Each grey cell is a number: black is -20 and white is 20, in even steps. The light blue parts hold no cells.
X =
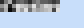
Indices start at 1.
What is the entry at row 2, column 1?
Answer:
3
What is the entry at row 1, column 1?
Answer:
-13
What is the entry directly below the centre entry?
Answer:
-3
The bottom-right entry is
15
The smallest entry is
-19
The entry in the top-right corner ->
-7
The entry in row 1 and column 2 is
-1
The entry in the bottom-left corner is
-5
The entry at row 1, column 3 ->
7
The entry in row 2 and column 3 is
-15

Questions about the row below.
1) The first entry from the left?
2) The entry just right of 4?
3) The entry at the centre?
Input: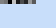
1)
0
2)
-6
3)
-16

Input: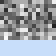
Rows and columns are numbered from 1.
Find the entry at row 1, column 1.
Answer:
-11
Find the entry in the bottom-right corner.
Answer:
-3
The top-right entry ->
17
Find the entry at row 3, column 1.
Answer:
7
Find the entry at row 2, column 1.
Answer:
9
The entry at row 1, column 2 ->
-3
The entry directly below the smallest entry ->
5
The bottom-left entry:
1
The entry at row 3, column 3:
11
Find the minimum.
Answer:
-15
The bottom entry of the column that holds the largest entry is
19
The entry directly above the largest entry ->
17
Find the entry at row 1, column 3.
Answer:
1
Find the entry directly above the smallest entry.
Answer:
-9
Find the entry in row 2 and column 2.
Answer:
3
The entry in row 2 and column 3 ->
-1
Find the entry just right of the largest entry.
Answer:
-1

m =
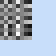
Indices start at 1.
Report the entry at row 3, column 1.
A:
-5
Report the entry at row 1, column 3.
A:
-13
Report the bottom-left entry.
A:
5
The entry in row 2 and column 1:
7
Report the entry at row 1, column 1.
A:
-9
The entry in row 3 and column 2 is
7
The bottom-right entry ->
7
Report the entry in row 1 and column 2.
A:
11
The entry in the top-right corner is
-15
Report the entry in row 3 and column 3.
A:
-7
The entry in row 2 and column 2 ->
-5

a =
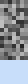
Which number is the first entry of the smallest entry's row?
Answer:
-12
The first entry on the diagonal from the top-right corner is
-2
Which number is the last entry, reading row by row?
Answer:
-6
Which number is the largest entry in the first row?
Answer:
4
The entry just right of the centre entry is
-8
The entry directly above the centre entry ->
-4
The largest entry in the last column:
10
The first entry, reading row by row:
-6
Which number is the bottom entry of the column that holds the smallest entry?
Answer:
-8
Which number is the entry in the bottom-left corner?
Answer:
-2
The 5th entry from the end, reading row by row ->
-12
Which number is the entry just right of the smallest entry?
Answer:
8
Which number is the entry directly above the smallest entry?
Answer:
8
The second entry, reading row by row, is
-4
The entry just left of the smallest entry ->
6
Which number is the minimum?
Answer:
-14
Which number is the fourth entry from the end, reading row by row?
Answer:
-6
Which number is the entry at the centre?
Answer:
-6
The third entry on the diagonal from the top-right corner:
-10
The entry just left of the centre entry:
-8
